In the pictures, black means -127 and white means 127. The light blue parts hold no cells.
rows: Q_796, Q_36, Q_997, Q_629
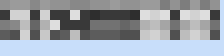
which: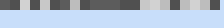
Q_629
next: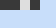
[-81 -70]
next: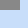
[18 18]

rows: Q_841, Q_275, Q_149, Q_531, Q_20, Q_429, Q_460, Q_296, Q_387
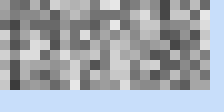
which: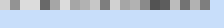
Q_429
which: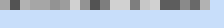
Q_460
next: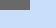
[ 19 -12]
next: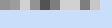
[ 81 -34]
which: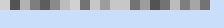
Q_296

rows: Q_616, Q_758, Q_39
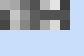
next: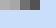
[ 58 100]
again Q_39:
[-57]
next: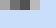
[100 -66]
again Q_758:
[-45]
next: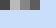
[39 89]
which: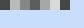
Q_39

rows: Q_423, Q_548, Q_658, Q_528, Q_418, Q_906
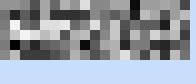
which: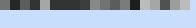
Q_548
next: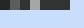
[-67   8]
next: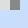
[ 8 38]

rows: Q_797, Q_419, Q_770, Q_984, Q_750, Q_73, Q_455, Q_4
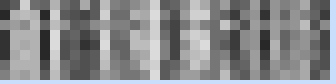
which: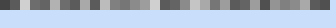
Q_797
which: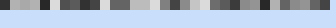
Q_750
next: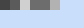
[41 91]

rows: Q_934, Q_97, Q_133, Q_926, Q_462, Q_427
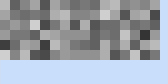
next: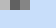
[ 36 -42]
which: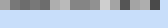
Q_97
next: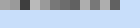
[36 58]
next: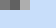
[36 17]
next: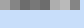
[17  5]

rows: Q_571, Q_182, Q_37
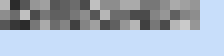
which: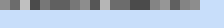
Q_182
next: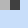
[ -8 -52]

